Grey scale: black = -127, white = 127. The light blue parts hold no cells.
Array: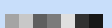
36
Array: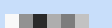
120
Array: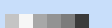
68
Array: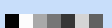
-124
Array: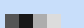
-42
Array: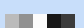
59
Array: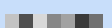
67
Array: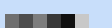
-16
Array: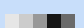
102
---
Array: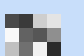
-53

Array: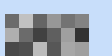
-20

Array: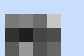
-6

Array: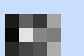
-100

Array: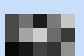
-54

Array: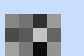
6

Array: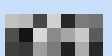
65

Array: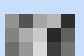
18

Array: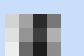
83

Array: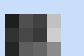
-97
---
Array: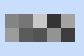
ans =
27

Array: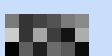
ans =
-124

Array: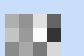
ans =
11

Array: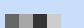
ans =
-24

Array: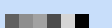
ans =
-31

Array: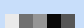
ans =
106

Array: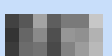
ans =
-68

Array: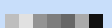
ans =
62
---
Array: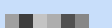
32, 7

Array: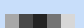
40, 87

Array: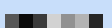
-40, -89

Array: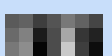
-37, -114

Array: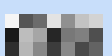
117, -28

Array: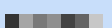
-75, 71

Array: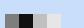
-1, 102

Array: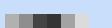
49, 91
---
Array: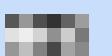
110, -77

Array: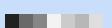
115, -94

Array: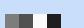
122, -97

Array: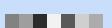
114, -83

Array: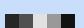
97, -109

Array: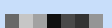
70, -111

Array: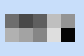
94, -123

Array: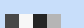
119, -90

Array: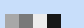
108, -104
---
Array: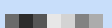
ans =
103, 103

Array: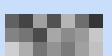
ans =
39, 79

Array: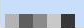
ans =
11, 73

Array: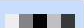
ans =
-124, 110

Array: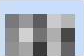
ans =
-12, 81

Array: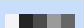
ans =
-51, 116
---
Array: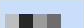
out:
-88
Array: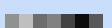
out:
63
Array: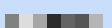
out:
93
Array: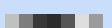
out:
-2
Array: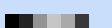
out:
-93
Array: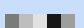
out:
62
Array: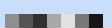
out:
-42
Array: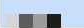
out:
-35
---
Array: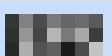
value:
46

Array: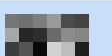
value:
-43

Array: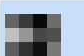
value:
-77

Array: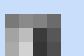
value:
82

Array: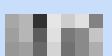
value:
31

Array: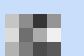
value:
-1

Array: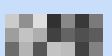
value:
52

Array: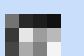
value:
43
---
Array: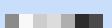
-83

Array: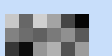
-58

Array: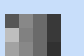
-21

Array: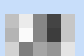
-59

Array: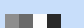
124

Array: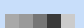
-69

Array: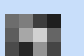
-65
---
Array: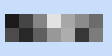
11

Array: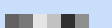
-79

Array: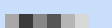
53

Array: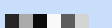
-34

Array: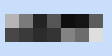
-107

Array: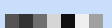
111

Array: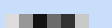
-77

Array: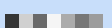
-8
